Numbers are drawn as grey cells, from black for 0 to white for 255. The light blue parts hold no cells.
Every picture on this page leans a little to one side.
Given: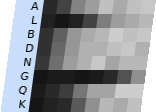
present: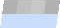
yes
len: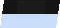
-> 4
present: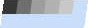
yes

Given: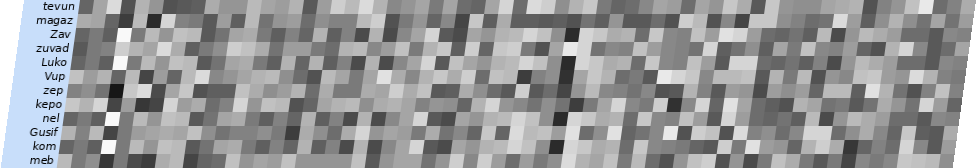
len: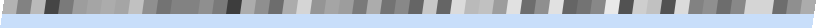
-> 58
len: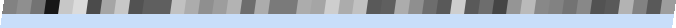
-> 48

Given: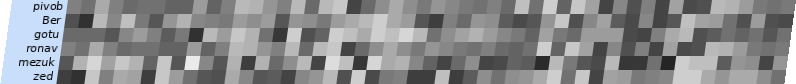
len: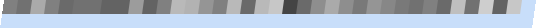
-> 37
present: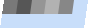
yes

